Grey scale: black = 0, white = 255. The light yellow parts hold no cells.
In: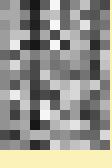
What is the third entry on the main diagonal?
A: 73
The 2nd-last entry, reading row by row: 125
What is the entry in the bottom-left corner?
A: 136
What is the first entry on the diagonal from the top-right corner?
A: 73
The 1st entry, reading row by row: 136
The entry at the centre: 136
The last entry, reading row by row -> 103
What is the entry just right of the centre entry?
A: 115
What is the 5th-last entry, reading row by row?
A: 169
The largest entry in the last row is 215
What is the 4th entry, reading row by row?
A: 23
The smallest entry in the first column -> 73
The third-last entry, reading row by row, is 203
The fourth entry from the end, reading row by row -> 193
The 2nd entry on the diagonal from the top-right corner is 84
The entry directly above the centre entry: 115
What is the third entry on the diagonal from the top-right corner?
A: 226
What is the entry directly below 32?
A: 62
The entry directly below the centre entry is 203

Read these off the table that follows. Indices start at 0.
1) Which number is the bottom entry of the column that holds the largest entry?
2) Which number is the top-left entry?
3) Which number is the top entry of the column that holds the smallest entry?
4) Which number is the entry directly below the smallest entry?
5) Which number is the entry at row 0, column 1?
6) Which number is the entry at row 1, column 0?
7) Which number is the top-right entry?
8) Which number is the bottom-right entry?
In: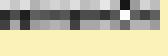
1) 106
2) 221
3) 22
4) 251
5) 199
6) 41
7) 189
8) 156

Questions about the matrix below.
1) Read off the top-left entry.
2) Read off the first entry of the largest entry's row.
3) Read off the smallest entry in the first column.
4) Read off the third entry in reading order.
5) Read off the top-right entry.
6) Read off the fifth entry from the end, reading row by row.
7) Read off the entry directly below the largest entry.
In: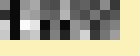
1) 139
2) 210
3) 44
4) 148
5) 56
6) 148
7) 180

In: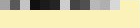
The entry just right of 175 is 215
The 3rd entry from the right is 184
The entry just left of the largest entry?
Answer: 175
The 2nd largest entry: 205

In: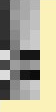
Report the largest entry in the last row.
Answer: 192
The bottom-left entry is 49
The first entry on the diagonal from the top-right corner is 181
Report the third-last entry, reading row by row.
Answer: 146
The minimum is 12
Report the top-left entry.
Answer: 59
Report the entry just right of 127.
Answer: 192
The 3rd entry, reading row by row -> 169
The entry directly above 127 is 137
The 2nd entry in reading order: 146
